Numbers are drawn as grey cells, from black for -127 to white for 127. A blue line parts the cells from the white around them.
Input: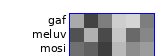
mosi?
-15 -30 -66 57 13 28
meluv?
-46 49 -53 70 -22 7

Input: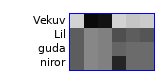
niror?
-34 7 0 -90 -20 -20
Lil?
-34 7 0 -48 -34 -42

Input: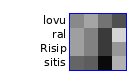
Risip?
31 1 -69 23
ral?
31 1 -69 84
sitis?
-26 -34 -117 49

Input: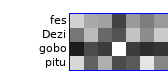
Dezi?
-9 59 -23 -45 67 12 74
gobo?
-99 -52 -67 126 -67 -81 -74
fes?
81 41 33 -60 26 -2 26

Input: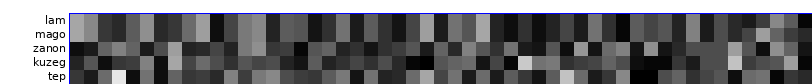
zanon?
-113 -100 -28 1 -28 -100 -50 30 -92 -86 -58 -92 -6 15 -72 -66 -121 -42
 -28 -92 -78 -107 -78 -66 -42 -100 -28 -86 1 -42 -78 -13 -100 -107 -42
 -113 22 -107 -20 1 -107 15 -107 -86 -50 -50 -50 30 -42 -113 15 -28 -107
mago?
38 8 -72 -86 -35 15 -86 -72 -20 30 -113 -58 -6 8 -92 -35 -42 -107 -78
 -13 -100 -35 -78 -107 -58 30 -100 -13 -42 38 -92 -113 -78 -113 -92 -58
 -100 -13 -78 -121 -35 -58 -42 -92 1 -100 -50 -86 -58 30 -28 -66 -86
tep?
-72 -100 -20 103 -113 -13 -113 -28 -72 -66 -86 1 -66 -6 8 -50 -66 -72
 -35 -6 -107 -13 -92 -86 -20 38 -58 -13 -100 -20 -100 -35 -72 -107 -35
 66 -20 -100 -72 8 -127 -127 -50 -28 -78 -58 -42 -113 -20 -13 -121 -72
 -86

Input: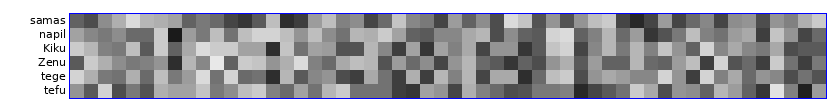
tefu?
20 -37 83 -50 -6 -44 47 34 34 68 -6 13 62 75 1 -21 34 -13 54 75 -13 -13
 -13 -65 -73 34 20 -58 47 1 -21 -50 -44 -6 -6 1 -87 -58 -37 -13 75 41
 -50 20 13 -29 54 28 -29 -73 98 1 -95 28
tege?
83 47 -6 -13 47 -21 62 -6 28 91 -13 83 -21 -13 -81 54 -37 7 20 -50 -65
 41 -13 -65 47 -65 54 1 54 -58 41 41 -81 -21 62 75 -50 20 41 28 7 7 83
 20 -65 83 1 41 -21 20 7 -50 -13 -44

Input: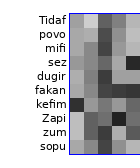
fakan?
40 8 -59 -67 -73
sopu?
40 8 -59 16 54
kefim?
-79 24 -8 24 -24
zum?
62 -30 -67 46 -37

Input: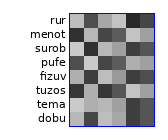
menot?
-79 55 -57 -35 67 32
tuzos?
-73 47 -73 -42 67 32
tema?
74 47 55 32 -65 -42
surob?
74 -79 55 32 -65 -42

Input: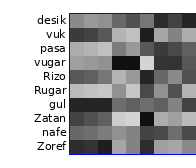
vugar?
31 25 17 -111 -111 84 -76 -76 -39
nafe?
-23 -17 -3 17 3 -60 -54 -17 -54
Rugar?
58 64 70 17 70 -54 17 -46 52

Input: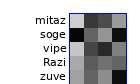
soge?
-120 -27 20 -113
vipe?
70 -58 -86 0

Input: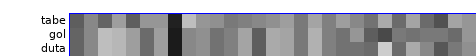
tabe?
-33 8 -27 30 -33 22 22 -94 62 22 16 -6 0 8 16 30 -6 36 0 30 8 -13 42 -20
 36 -20 -46 36 22
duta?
-27 8 62 55 30 -20 30 -100 8 16 -13 0 36 -33 42 36 -6 49 0 -13 -13 -20
 77 -20 42 8 -40 -6 16

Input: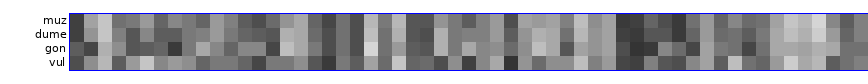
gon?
-34 -57 48 14 -41 -34 -26 -69 -6 40 7 -26 7 7 -57 62 40 -6 -49 -14 -49
 85 -14 26 -34 -41 48 -6 40 7 14 -20 14 62 40 -41 34 20 34 -49 -75 -69 7
 -20 -57 34 -6 -14 -57 -14 40 40 34 48 40 -14 -14
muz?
-63 34 69 -14 -6 26 -26 7 -6 -26 26 0 -34 -49 -20 20 40 -26 -57 -14 -49
 55 -6 55 -41 -41 20 -6 -34 0 26 -49 34 26 34 0 62 14 34 -69 -63 -26 -49
 -69 -14 26 -26 7 -20 -14 34 69 55 85 7 -34 0
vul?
-49 14 55 -34 26 69 7 26 14 -26 -6 -6 -26 -57 -6 -6 14 -41 -69 -6 -34 34
 -20 69 -26 -20 -49 14 -63 7 40 -75 20 -20 14 14 62 0 26 -57 -63 0 -41
 -49 7 34 -34 62 -14 -26 26 77 40 55 -34 -14 0
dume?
-63 20 69 0 -41 7 -34 -34 -6 0 26 -6 -26 -34 -41 48 40 -20 -49 -14 -49
 62 -14 48 -41 -49 48 -6 0 0 26 -34 20 48 40 -14 55 20 34 -63 -69 -41
 -41 -69 -26 26 -20 -14 -34 -6 40 62 48 77 26 -26 0

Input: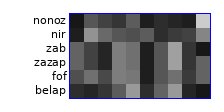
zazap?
-28 -61 -90 -2 -15 -97 -41 32 -74 -28
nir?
-97 18 -22 -41 -48 -35 -82 -68 -61 5
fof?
-48 -15 -54 -2 -8 -97 -41 -15 -68 -28
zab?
-28 -61 -90 -2 -15 -97 -41 32 -74 -104

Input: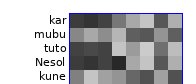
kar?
-67 -75 -61 -8 40 68 -40 47
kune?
0 68 33 20 -24 -46 33 -46
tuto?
-61 -54 -61 68 27 75 -16 61

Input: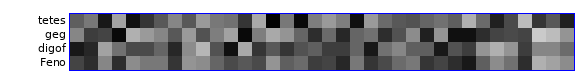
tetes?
-32 -7 -103 34 -111 -74 -39 6 -39 26 -7 -14 -74 41 -124 -7 -118 -1 26 -1
 -111 26 -20 -39 -45 -26 -14 -32 48 -20 -95 -53 60 -74 -39 -95
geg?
6 -66 -59 -118 48 26 6 -39 26 -45 -1 34 -118 -1 41 20 -26 -82 -20 -88
 -26 -14 -82 -45 12 -95 20 -111 -111 -82 -59 -53 -59 74 60 20
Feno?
-59 -82 6 -82 12 -7 -7 -74 20 12 -26 -53 -39 -53 20 -32 -20 -66 -59 -88
 -7 -74 -53 -20 -7 -74 -59 -82 -103 -32 12 -14 -82 48 34 12

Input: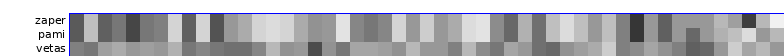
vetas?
0 -8 31 43 24 31 24 49 -8 6 -8 -15 -15 6 56 18 24 -51 18 -8 37 37 31 18
 56 24 24 0 56 12 -8 37 24 -15 -23 18 31 43 77 0 12 37 18 0 -31 -23 24
 77 37 56 24
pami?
-37 63 -31 -8 -57 -8 0 84 -31 84 -44 24 43 84 92 84 43 18 24 99 6 -8 6
 84 24 77 24 43 92 99 12 -23 49 -15 63 92 63 24 63 0 -73 24 -31 24 -23
 24 49 63 92 24 56
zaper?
-37 63 -31 -8 -57 -8 0 84 -31 84 -44 24 43 84 92 84 43 18 24 99 6 -8 6
 84 24 77 24 43 92 99 12 -23 49 -15 63 92 63 24 63 0 -73 24 -31 24 24 24
 56 31 -65 56 113

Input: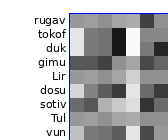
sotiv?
-20 -40 49 73 94 -76 -20
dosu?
86 2 -34 -68 101 -20 -68
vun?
65 -5 -13 -34 101 -54 24
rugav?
24 30 16 37 43 -62 16

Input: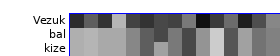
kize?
47 53 41 41 7 -33 33 -6 -55 20 76 -41 33 -12 1
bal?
47 53 41 41 7 -33 -55 -6 -55 20 76 -41 33 -12 1

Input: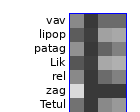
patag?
17 -70 -27 1
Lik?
-41 -64 40 48
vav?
9 -70 -20 -20

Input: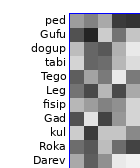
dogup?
61 -25 -39 49 105
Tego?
-33 35 -5 105 -5
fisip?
55 29 2 16 84
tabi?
84 -25 -18 55 92
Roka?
-18 -39 61 -18 -60

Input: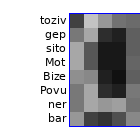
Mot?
39 -40 -103 -103 -26
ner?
-7 39 23 31 -13
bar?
23 -62 -76 -48 8

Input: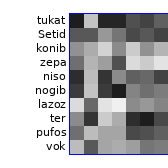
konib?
17 44 83 11 75 17 52
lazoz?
91 -23 99 112 11 24 4
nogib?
-68 67 -68 -98 4 -16 -3
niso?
-82 60 -75 11 -31 -23 -60

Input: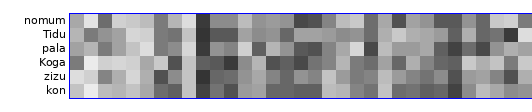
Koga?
-4 107 80 86 80 40 73 -46 67 -31 -38 -69 12 53 -46 -31 -54 -12 4 53 -4
 -18 34 -24 47 4 -24 -31 73 47 67 -4 73
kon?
67 107 60 53 67 40 -18 -31 67 -61 -12 -46 27 34 -24 -24 -31 -31 60 53 4
 -12 67 -18 -12 -31 -24 -61 12 60 40 12 19
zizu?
93 80 4 47 86 47 -46 12 67 -75 -24 -18 19 40 4 -24 19 4 67 27 -4 4 60 27
 4 -12 12 -46 27 34 4 -46 47

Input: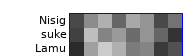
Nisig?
-54 12 48 -25 40 20 -54 -12
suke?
-62 62 4 26 -19 20 -25 -76

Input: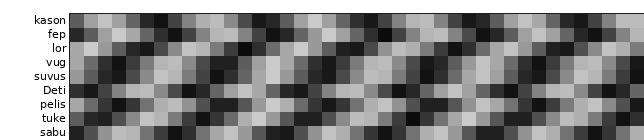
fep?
-88 -34 32 74 39 -26 -80 -109 -60 3 53 60 3 -60 -109 -88 -26 25 74 32
 -26 -80 -116 -60 3 53 60 3 -53 -109 -88 -34 32 66 32 -26 -88 -109 -60 3
 53
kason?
-34 32 66 32 -26 -88 -109 -60 3 47 60 10 -53 -103 -88 -34 32 74 32 -26
 -80 -103 -60 3 53 60 3 -60 -103 -88 -34 32 66 39 -26 -88 -103 -60 3 60
 60

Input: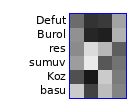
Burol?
17 -89 -96 49
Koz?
-47 -103 75 -4
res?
11 91 55 -33

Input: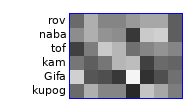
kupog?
-21 47 5 5 -86 68 39 -2
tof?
-63 -2 74 54 -15 5 19 5
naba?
13 47 19 13 -71 74 80 -33

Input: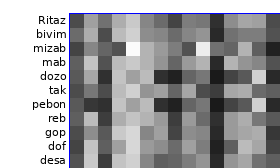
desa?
-45 73 -66 67 80 6 -32 -26 -2 20 -86 20 38 -14 -32
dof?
-59 67 -32 32 87 26 13 -20 32 -2 -94 -32 59 38 -59

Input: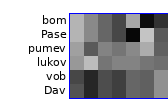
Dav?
-44 -89 -50 -64 -25 -31 16
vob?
-56 -89 -50 -64 -25 -31 16

